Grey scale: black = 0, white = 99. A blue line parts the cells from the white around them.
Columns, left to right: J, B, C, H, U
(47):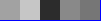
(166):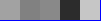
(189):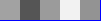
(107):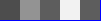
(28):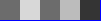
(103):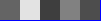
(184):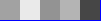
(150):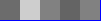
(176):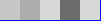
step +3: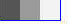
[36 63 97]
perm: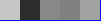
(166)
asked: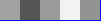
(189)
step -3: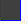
[21]

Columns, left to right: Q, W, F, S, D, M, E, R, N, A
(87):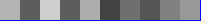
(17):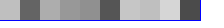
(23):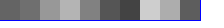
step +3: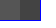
[36 29]
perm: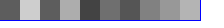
(87)
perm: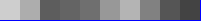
(23)
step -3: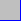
[71]

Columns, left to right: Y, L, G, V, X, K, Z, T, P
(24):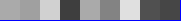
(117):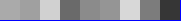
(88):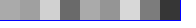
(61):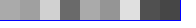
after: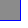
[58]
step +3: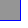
[61]

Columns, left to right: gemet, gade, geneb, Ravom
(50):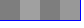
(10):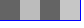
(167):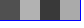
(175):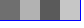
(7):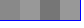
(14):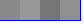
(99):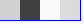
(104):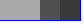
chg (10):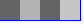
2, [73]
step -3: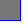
[43]
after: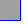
[49]
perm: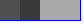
(104)
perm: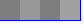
(50)

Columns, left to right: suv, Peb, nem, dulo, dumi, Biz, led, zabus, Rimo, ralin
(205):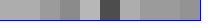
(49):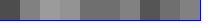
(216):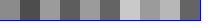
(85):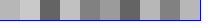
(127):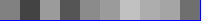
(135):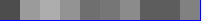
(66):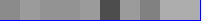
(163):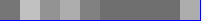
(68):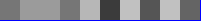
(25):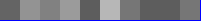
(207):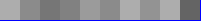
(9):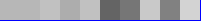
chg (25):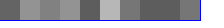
4, [60]
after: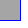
[43]
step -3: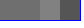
[40 40 47 30]
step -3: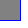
[47]
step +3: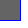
[42]
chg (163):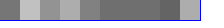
9, [43]

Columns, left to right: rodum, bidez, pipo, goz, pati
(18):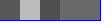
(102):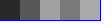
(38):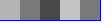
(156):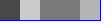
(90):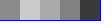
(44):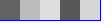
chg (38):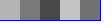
5, [47]
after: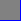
[22]
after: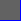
[73]
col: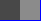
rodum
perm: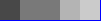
(156)
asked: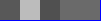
(18)
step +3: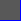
[37]

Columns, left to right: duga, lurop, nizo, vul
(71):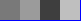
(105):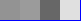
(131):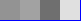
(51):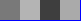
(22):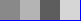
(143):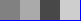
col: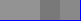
duga
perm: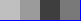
(71)
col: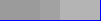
lurop
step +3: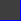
[27]
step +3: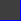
[27]
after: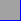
[43]

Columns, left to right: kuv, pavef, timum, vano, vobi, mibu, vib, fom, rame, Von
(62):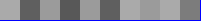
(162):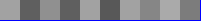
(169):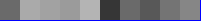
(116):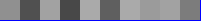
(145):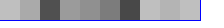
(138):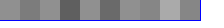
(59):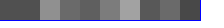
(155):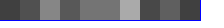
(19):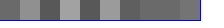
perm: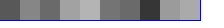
(169)
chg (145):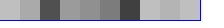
7, [28]
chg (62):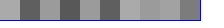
9, [66]
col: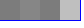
Von

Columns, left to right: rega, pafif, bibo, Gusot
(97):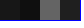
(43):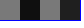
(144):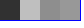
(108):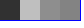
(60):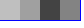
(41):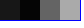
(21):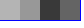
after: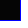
[39]
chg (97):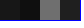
3, [39]
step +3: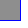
[58]
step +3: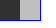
[22 77]

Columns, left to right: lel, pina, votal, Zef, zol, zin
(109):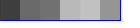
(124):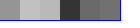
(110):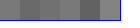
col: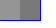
lel
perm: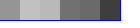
(109)

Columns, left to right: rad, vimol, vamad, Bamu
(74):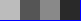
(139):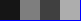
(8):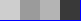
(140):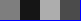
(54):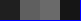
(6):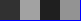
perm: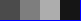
(140)
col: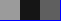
vimol

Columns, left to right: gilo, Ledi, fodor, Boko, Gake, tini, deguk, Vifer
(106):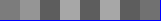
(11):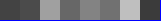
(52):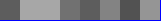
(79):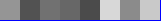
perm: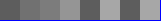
(106)
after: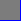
[58]
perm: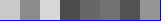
(79)
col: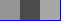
Ledi
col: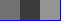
Vifer

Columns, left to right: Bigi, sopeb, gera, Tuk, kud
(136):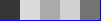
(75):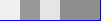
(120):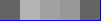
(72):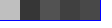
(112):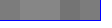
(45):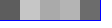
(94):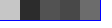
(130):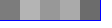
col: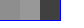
Tuk
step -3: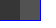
[18 29]

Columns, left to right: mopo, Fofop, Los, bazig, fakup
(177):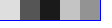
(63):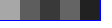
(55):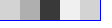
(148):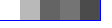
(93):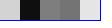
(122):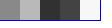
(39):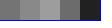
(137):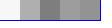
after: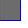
[13]
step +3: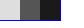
[89 36 13]

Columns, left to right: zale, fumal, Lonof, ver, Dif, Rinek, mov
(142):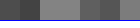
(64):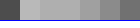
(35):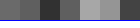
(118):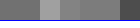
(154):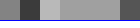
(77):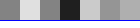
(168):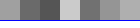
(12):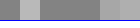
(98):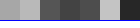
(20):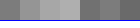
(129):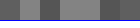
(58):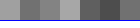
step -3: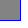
[48]
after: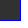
[37]
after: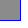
[44]

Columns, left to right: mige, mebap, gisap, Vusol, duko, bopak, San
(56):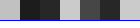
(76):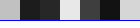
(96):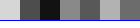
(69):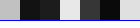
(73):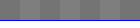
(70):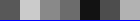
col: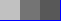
mige
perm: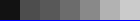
(70)
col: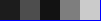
mebap

